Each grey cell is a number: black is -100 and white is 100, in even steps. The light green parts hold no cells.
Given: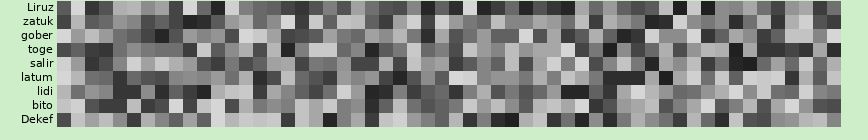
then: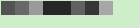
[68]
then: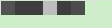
[68]
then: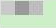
[10]
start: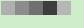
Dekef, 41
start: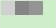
latum, 29

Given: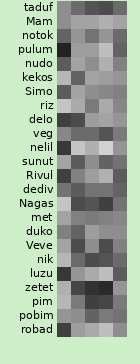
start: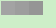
kekos, 2
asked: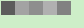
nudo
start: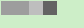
pulum, 1

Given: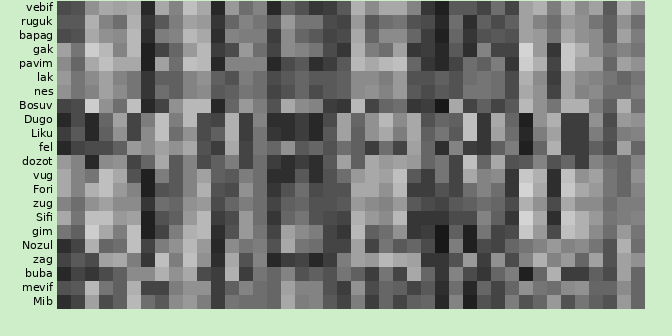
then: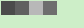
[-30]
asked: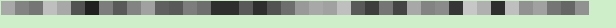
vug
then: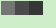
[38]

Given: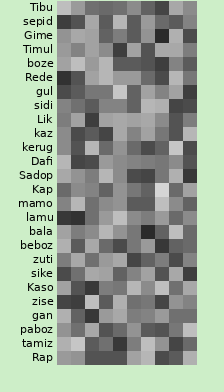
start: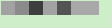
Timul, 2
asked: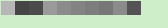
Dafi

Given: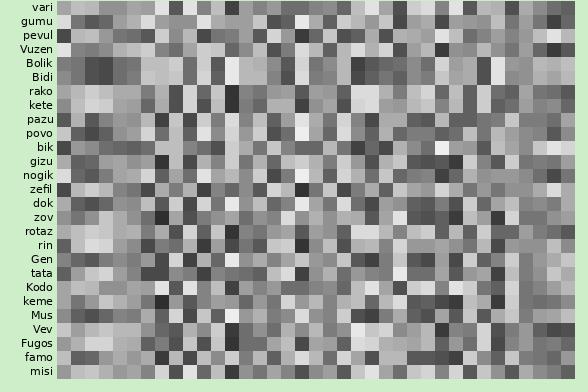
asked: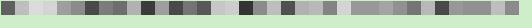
rin
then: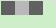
[61]
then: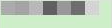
[-43]

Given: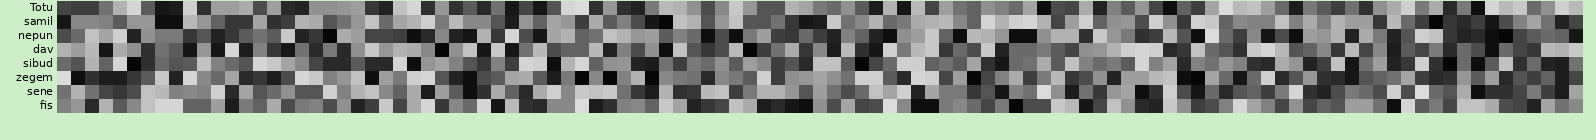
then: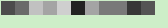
[-83]
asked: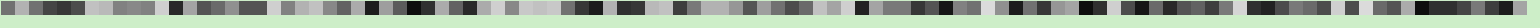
sene
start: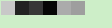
nepun, 16
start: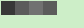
nepun, 12
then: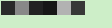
[67]
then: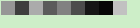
[40]

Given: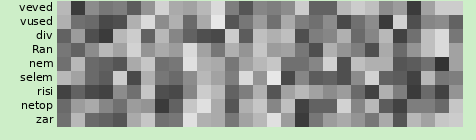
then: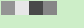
[-28]
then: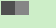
[10]
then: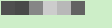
[-1]
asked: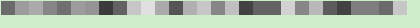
netop
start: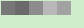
selem, 7
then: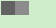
[44]

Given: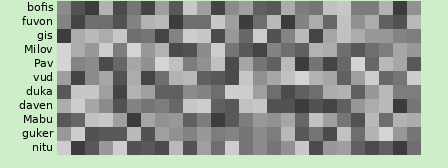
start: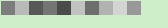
guker, 15
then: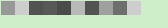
[-8]
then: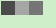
[-25]
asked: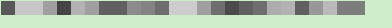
duka

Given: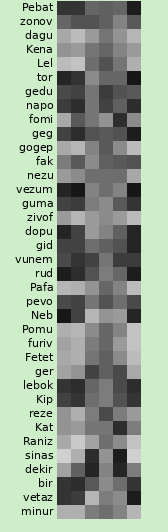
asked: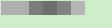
minur
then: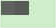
[-36]
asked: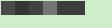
vunem
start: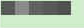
fak, 1
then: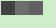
[-36]
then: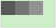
[-65]
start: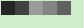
dopu, 0

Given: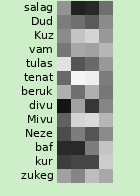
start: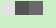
tulas, 0
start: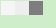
tenat, 1
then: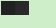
[-13]
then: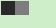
[54]
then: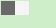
[87]
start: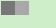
vam, 0

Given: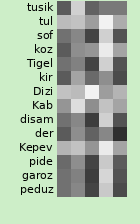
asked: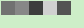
disam
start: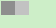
Kab, 2
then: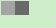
[11]
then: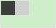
[-35]
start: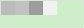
tul, 0
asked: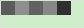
der
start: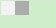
tul, 3

